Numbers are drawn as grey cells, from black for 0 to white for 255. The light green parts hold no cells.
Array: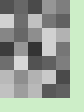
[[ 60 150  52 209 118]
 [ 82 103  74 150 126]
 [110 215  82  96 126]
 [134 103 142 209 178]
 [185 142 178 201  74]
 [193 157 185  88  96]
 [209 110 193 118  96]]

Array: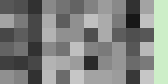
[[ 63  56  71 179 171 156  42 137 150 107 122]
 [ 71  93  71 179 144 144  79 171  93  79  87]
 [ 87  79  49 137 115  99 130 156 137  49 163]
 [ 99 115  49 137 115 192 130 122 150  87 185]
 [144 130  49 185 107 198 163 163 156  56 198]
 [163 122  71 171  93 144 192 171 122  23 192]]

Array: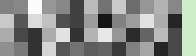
[[129 135 251 150 135  64 187 114 201 108 150 179 135]
 [143 122  50 213  86 114  93 100  57 129 165  37  72]
 [172  72  50 172 226  50 179 232 150  43 100 187  72]
 [201  86 219 193  80  64 157  22 129 157 226 172  37]]

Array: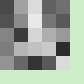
[[ 73 161 219  97 111]
 [ 81 139 233 118  89]
 [125 181 193 201  44]
 [132  59 213 174 153]
 [147 103  51  89 219]]

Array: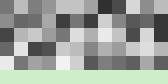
[[ 69 182 201 156 118 221 176 234 195  75 215  55]
 [103 227  69  81 201 188 134 176 156 201 221 182]
 [118 188 126 149 195 195 162  48  75 215 141 188]
 [141 103 110 168  62 118  62 207 134  88 103  55]
 [234 118 162 149 242 207  88 126 110  95 168  95]]

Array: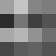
[[ 44 118  63  83]
 [ 71  91  98  83]
 [160 196 133 125]
 [168 182 146 111]]
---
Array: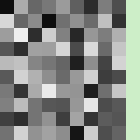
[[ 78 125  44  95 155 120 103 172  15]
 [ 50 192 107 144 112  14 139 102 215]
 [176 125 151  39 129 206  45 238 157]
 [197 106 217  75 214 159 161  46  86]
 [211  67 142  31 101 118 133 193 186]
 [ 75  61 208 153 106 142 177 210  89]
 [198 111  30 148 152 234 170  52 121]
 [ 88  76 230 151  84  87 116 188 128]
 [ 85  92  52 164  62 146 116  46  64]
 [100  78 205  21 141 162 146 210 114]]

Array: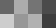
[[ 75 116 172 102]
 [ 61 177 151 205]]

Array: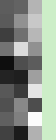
[[180  99  93]
 [200 145  90]
 [183 112  62]
 [145 219 115]
 [ 92  78  14]
 [159  31  35]
 [229  59  88]
 [ 77 136  80]
 [251 128  96]
 [177  27  65]]

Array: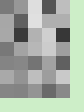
[[190  85 222 151 122]
 [175 175 224  96 167]
 [ 55 207 178  58 168]
 [159 204 183 163 120]
 [ 96 162 116 135 132]
 [201 157 190 147 169]
 [137 106 148 131 133]]

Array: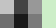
[[152  67 195]
 [122  25 111]]

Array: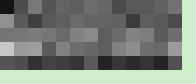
[[114  97  89  89  74 103 108  94  99  85 120  76  20]
 [ 75  89  94  59  97 100 100 106  96  89  63  90 144]
 [110  91 125 131 107  94 137 129 106 118 124 118 117]
 [155 106 110 141 129  94 103 109 130  91 158 154 199]
 [ 81  36  52  43  54  35  89  53  62  67  50  77  84]]
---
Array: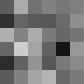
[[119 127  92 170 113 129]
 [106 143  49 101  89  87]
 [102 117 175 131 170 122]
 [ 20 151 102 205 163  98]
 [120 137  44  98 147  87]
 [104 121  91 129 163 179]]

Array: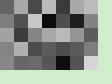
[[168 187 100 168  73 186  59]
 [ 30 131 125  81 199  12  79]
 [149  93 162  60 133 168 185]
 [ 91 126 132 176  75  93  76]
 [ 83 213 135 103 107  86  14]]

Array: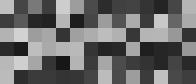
[[ 70 181 192  69 121  61 205 157  75  44  64  67  52  36]
 [102 170  61  90  38  34 182  29  70 156  83 172  58 200]
 [152  50 179 210 157 167  52 160 173 189 177  55 181 182]
 [ 41 152  42  27 190 170 181 185  53  36  40 168  31  38]
 [ 68  41 184 207 166  53  23 180  59 167  76  60  51  38]
 [ 73  62 187  45  59  58  52  54  69 188  74 157  59 192]]

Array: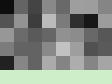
[[157 133  14 100  68 137 105 158]
 [ 23 156  83 147  61 187 123  47]
 [104  87 151 107  90 102 145 140]
 [ 81  90 124  99  99 137 194 158]
 [133 165  33 134  99 171 132 173]]

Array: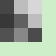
[[189 215  70]
 [ 96 190  56]
 [136  75  81]]

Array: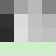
[[186 135 102 166]
 [193 183  50 219]
 [196 191  43 222]]

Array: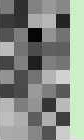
[[152 136 121  48 130]
 [182  36  58  49 171]
 [146 113  83 125   6]
 [ 96  94 187 115  77]
 [127 117  68 128  31]
 [180 209 146  76 115]
 [126  88  63  74 154]
 [ 53 186 182 126 147]
 [174  63 189 174  93]
 [ 83 203 170 169 135]]
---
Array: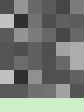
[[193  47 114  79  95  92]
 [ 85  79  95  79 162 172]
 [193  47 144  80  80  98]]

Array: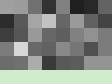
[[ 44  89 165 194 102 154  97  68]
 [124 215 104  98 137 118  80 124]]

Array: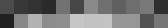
[[ 33 135 178 140 143 198 194 195 151 150  82 118]]

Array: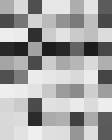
[[ 75 118 211 186 146 122 190  72]
 [ 41  32 163  29  39  99  29  71]
 [ 80 125 235 230 226 217 235  69]
 [214 203  75 225 222 234 219 237]
 [216 226 239 223 221 150 222  90]]

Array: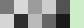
[[214  47 187 102  26]]

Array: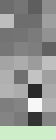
[[189 110 110 159]
 [118 130 126  97]
 [176 112 195 160]
 [126 132 247 178]]

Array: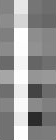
[[140 213 109 103]
 [139 253 145 134]
 [166 254 149 152]
 [132 249 138 127]
 [113 254 122 124]]
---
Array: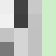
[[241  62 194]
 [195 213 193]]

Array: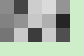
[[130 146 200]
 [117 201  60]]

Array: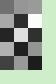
[[168  46 252]
 [ 36 222  48]]

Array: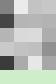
[[ 69 181 182]
 [181 217 219]]

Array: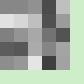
[[225 214 191]
 [128 148 168]]

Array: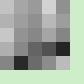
[[178 158 144]
 [199 147 135]]

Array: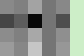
[[ 69  93   9]
 [140 128 168]]
